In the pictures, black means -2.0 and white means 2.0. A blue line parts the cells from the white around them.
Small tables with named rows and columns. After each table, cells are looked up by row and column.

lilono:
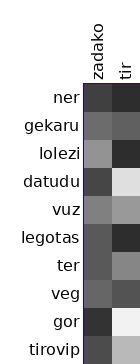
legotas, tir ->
-1.3
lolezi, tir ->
-1.3
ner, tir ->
-1.3
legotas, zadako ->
-0.6
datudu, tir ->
1.5
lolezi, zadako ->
0.3
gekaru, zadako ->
-0.3
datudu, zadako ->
-0.9
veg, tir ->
-0.7
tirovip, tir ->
0.9

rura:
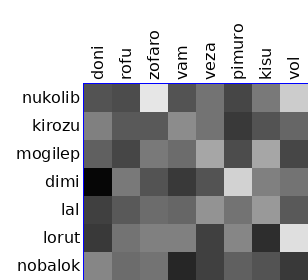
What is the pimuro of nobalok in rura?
-0.5
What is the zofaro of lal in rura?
-0.3
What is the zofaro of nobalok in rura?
-0.2
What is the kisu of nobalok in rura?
-0.7
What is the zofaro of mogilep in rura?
-0.1
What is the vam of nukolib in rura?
-0.7
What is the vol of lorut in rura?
1.5
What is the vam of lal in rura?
-0.4
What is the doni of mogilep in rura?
-0.5
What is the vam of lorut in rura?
0.0
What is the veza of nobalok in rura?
-1.0
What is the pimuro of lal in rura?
-0.2
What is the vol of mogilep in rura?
-0.9
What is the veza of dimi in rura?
-0.7
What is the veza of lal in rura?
0.3
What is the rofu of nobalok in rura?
-0.3
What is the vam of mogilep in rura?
-0.3

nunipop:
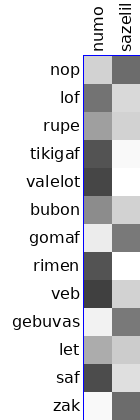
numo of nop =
1.3
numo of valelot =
-0.9
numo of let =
0.7
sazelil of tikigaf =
1.9
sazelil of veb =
1.3
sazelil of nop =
-0.3
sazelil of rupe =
1.3
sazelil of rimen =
2.0
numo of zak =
1.9

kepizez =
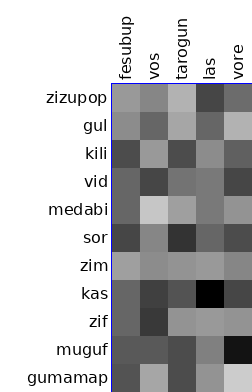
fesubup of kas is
-0.4
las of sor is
-0.4
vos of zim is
0.2
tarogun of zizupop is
0.8
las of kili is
0.2
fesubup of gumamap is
-0.7
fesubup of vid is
-0.4
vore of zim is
0.1
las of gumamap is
0.3
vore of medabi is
0.3
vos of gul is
-0.4
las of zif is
0.4
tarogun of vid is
-0.2
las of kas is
-2.0

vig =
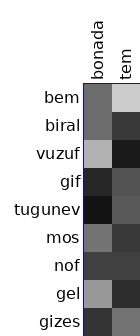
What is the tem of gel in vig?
-1.3
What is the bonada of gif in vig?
-1.4
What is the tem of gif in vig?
-0.7
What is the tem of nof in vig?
-1.0
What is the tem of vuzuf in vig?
-1.6
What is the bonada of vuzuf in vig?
0.8
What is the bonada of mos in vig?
-0.2
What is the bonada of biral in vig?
-0.3
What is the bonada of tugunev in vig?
-1.7
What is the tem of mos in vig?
-1.1
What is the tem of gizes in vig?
-0.2
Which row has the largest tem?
bem

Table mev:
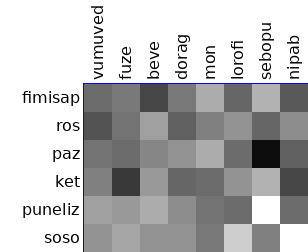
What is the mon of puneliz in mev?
-0.2
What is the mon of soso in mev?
-0.1
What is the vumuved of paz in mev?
-0.2
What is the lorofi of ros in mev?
0.3
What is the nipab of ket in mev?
-0.9
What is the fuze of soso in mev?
0.6
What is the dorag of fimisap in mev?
-0.1
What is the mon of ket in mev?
-0.3
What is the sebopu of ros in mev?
-0.4
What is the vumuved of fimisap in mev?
-0.3
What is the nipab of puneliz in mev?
-0.3
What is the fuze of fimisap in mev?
-0.1
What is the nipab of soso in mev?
2.0
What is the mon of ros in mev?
0.0
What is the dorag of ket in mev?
-0.4
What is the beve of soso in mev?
0.3
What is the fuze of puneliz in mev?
0.4
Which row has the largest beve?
puneliz

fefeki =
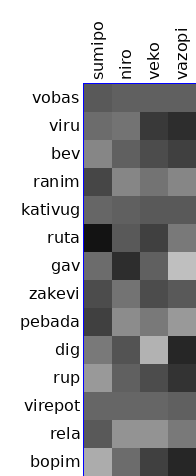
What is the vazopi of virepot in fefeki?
-0.5
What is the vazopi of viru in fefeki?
-1.3
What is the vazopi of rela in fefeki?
-0.1
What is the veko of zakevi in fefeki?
-0.8
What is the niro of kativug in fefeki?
-0.5
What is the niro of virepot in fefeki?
-0.4
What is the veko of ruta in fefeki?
-1.0
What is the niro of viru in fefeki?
-0.2
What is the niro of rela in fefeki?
0.3

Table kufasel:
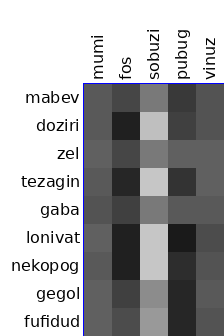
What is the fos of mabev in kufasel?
-0.9
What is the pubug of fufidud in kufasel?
-1.4
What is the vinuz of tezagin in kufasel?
-0.5
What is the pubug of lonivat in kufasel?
-1.6
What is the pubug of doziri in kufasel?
-1.0
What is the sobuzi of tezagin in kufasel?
1.1
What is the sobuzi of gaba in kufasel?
-0.1
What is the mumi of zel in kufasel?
-0.5
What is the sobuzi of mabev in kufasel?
-0.1
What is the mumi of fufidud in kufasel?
-0.5
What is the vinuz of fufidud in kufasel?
-0.7
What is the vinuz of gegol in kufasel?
-0.6
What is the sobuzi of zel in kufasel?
-0.1
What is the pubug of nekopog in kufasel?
-1.3
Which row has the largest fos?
fufidud

